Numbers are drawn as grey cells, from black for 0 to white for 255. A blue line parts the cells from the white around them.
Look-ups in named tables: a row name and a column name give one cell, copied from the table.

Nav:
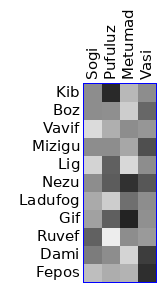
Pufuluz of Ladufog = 205
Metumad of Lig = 216
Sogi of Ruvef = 97
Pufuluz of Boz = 143
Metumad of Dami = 212
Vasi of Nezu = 87
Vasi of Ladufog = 141
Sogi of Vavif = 219
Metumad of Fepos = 179
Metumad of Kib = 184
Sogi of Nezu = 141
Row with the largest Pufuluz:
Ruvef

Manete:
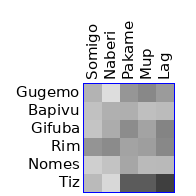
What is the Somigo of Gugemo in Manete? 179
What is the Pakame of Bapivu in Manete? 175
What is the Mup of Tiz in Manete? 91
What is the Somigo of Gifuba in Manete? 196
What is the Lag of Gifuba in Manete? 132
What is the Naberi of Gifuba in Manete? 172
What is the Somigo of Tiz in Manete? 186
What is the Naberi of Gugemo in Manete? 221
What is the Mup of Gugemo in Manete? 136
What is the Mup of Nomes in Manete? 186
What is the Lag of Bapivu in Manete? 187
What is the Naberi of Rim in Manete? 139
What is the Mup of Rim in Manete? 158
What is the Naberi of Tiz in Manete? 216
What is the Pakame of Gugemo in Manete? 150
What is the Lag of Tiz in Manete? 63
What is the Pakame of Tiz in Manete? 91
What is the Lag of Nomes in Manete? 185
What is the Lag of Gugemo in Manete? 155

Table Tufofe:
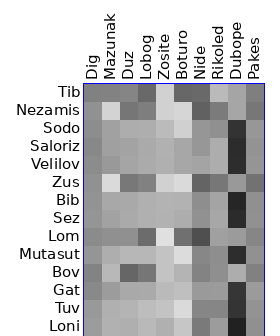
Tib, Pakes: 127
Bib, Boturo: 178
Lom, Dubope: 155
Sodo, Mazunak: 161
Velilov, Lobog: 171
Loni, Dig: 156
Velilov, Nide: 164
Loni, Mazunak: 177
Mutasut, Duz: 183
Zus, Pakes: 114
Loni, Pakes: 144
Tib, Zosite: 209
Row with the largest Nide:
Velilov

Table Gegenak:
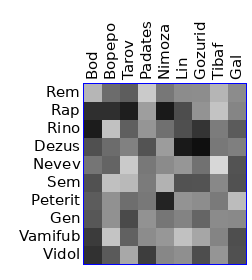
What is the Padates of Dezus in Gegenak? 83
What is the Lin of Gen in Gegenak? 131
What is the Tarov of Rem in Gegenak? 93
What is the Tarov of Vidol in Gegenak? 168
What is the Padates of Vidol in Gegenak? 61
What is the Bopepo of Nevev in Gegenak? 100
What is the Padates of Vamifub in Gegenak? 140
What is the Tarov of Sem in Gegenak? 185
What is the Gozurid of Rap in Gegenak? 147
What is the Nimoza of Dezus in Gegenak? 156
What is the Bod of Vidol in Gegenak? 49
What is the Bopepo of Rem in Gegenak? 108
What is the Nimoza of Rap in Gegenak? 25
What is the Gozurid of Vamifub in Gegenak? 166
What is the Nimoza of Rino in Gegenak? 112
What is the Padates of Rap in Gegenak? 158

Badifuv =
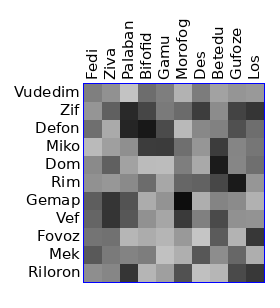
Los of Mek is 174
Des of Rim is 98
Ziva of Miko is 159
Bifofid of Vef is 145
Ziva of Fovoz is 113
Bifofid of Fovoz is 172

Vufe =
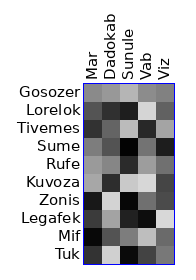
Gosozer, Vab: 140
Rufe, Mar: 154
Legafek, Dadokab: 163
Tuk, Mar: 51
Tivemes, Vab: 40
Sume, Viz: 29
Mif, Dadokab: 83
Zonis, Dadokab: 211
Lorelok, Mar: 84
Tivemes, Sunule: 187
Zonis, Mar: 24
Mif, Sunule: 125
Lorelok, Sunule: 30
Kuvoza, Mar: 167
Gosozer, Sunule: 181
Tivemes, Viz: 164
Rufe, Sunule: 43
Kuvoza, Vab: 215

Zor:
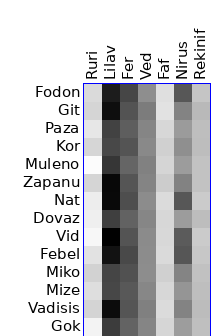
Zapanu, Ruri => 213
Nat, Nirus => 87
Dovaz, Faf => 215
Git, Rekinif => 185
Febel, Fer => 73
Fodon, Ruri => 218
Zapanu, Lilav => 8
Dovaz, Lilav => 63
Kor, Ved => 137
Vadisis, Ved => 128
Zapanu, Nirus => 130
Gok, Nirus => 157
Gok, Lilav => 60
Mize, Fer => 88
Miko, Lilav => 69
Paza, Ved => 133
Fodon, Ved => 142
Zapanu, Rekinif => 194
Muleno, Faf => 213

